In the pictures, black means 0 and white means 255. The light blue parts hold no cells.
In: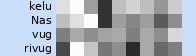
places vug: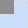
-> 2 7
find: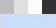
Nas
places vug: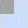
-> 3
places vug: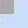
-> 1 4 6
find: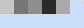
rivug
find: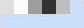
kelu

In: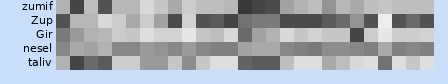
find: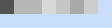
zumif
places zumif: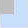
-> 2 10 11 18 22 24 25 26
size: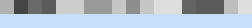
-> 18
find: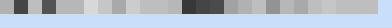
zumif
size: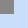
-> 1
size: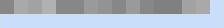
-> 15

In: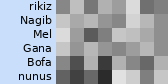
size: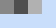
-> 3
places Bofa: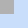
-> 2 4 7
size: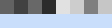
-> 8
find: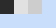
nunus
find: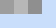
Gana

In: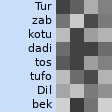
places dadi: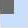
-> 0 3
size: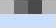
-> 4
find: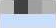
kotu
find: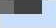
dadi
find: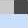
zab
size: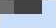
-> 3

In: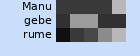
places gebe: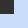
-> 0 3 4
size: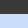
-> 2
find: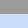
gebe
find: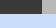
Manu
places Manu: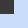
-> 0 1 2 3
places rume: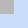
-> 4
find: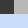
Manu

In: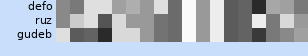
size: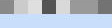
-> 8
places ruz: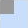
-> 5 6 10 17
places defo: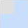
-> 2 3 7
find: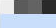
defo

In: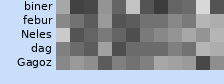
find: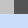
biner
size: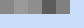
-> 5
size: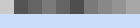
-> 10

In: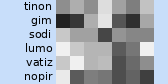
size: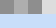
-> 4
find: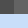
nopir
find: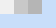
lumo
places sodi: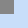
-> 5 6

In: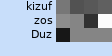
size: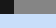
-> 4
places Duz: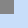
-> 1 2 3
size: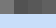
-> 4
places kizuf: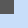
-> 2
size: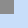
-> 1
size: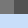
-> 2

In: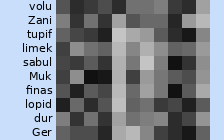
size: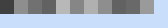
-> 11
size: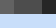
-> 4
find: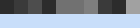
volu
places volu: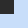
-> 1 4 9
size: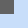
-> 1

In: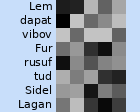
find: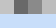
dapat
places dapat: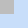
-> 4
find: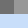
Fur
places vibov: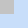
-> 0 2 3
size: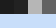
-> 4

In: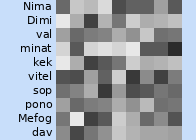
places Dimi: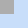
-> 1 6
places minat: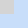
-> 0 2 4
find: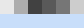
kek

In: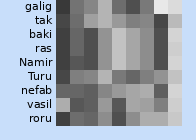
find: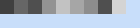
baki
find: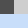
ras
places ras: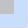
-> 4

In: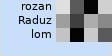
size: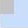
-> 1
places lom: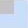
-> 0
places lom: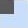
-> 3
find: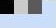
lom
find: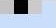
lom

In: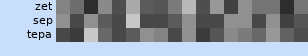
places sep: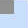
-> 0 2 9 12 13 15
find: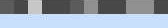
sep
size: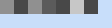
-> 7
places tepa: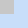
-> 2
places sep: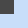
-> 1 4 6 7 10 11 14
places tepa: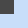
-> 0 4 8
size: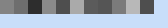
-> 11

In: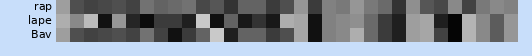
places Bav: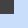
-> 2 5 7 27
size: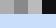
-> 4
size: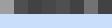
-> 8
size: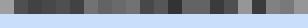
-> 22
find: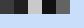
lape

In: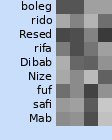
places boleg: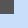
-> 0 1
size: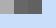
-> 3
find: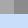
Nize

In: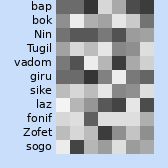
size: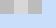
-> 3
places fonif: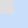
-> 1 3 4 5
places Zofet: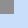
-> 4 6

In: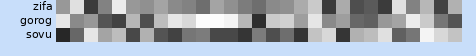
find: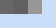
gorog
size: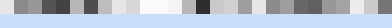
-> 28
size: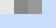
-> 3
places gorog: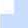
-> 10 11

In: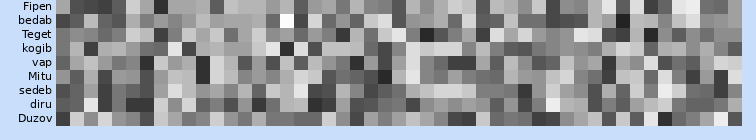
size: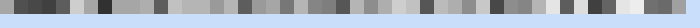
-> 49
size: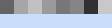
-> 8
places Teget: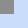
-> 1 15 43 45 47 48
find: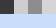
diru
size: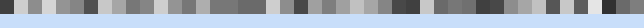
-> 46
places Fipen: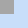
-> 0 6 8 9 19
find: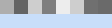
sedeb

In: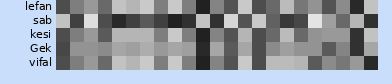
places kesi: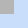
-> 4 5 6 13
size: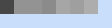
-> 7
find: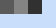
Gek

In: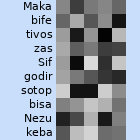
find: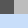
keba
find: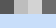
keba
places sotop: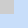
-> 0 3
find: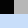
tivos
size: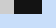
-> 3
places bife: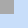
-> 1

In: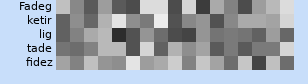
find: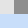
ketir
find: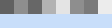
ketir
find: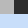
lig
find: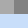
Fadeg
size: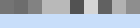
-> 10
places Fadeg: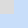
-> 6 7 16

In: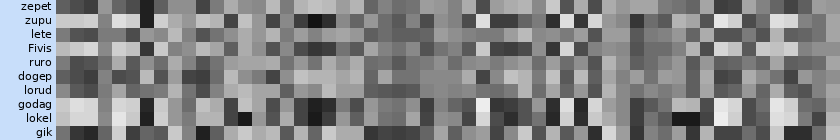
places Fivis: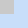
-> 1 7 30 50
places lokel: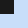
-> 13 18 44 45
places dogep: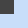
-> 9 15 30 47 52
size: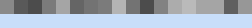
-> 18

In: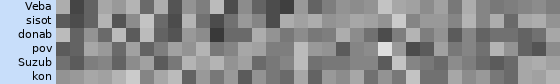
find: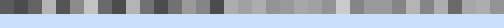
sisot
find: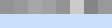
sisot
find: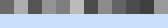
Veba
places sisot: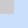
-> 24
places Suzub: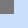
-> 8 15 19 20 26
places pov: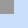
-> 3 18 24
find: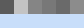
Suzub

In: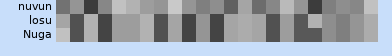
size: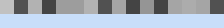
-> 16
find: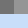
nuvun

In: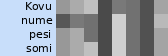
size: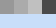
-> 4
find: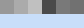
Kovu
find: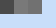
Kovu
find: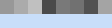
Kovu

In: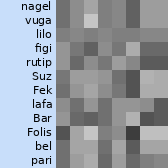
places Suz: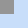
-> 3
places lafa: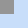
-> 2 4 5
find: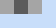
bel
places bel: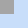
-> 1 2 4 6 7

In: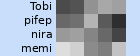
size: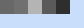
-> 5
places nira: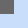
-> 3
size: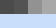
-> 4
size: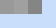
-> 3

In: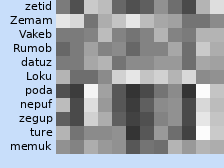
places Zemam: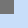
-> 2 9 10
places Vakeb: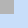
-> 7 10 11
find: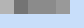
datuz

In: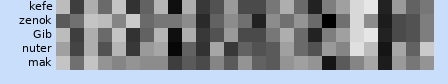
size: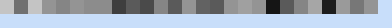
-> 27
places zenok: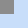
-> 9 12 15 22
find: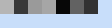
nuter
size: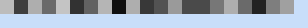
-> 21
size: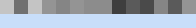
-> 14
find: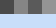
mak

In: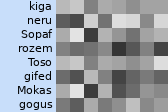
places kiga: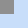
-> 5
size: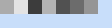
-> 7
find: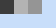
Sopaf

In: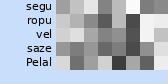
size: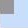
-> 1
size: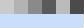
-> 6
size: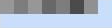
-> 7

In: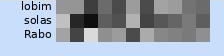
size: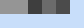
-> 5
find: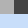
solas
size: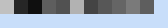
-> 11
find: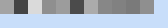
Rabo

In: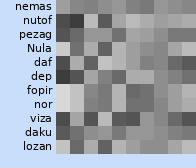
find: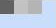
daf
